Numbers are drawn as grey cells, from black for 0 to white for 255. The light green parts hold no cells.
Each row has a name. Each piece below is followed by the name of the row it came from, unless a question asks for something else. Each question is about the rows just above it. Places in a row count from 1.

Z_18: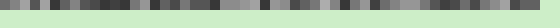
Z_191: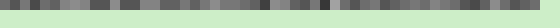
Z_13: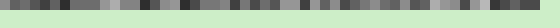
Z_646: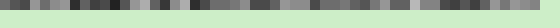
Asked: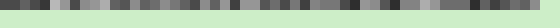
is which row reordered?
Z_13
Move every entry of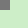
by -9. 110
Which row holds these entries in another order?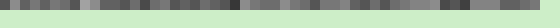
Z_191
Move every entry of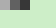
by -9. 164 88 46

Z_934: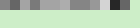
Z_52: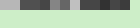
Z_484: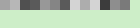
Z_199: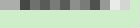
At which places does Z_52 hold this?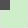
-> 3 4
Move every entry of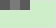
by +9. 99 131 99
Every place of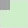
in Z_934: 3 5 6

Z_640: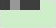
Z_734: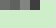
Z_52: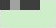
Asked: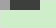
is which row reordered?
Z_52
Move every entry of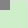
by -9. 122
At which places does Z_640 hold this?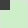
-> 1 3 4
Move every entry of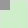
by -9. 143
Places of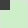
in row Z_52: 1 3 4
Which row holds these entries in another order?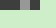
Z_640
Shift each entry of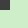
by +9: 71

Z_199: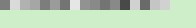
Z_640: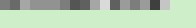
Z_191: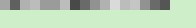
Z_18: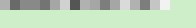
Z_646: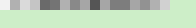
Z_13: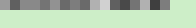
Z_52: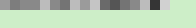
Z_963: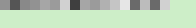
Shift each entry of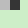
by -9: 179 44
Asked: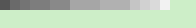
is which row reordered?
Z_18

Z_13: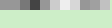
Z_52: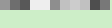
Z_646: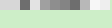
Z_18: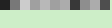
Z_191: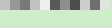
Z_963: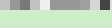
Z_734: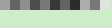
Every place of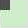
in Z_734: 4
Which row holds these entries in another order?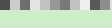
Z_191
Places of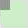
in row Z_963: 2 6 7 8
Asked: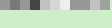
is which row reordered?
Z_963

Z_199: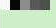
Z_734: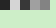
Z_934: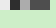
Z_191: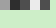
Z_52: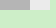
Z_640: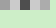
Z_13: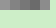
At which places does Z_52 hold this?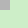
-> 1 2 3
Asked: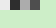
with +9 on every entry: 244 55 181 87
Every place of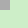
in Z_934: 3
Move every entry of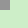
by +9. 158
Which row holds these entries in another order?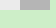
Z_52
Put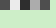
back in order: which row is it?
Z_934

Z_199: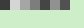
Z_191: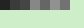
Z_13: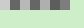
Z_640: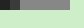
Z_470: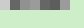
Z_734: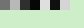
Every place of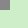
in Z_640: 3 4 5 6 7
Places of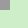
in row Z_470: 4 7
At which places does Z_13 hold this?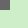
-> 2 4
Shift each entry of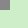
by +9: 144

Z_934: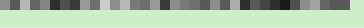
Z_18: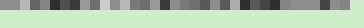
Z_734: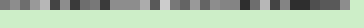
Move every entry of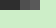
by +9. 55 55 88 98
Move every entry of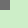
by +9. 119
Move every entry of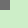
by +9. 119
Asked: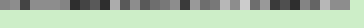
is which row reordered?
Z_18
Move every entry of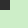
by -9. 37
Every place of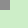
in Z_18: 1 2 12 18 22 30 31 32 34

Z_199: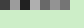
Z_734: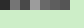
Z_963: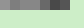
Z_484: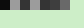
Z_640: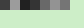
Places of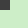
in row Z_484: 6
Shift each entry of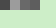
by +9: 82 165 114 103

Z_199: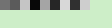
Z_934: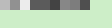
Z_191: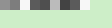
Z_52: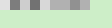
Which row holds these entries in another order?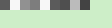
Z_191
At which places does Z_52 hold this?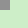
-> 8

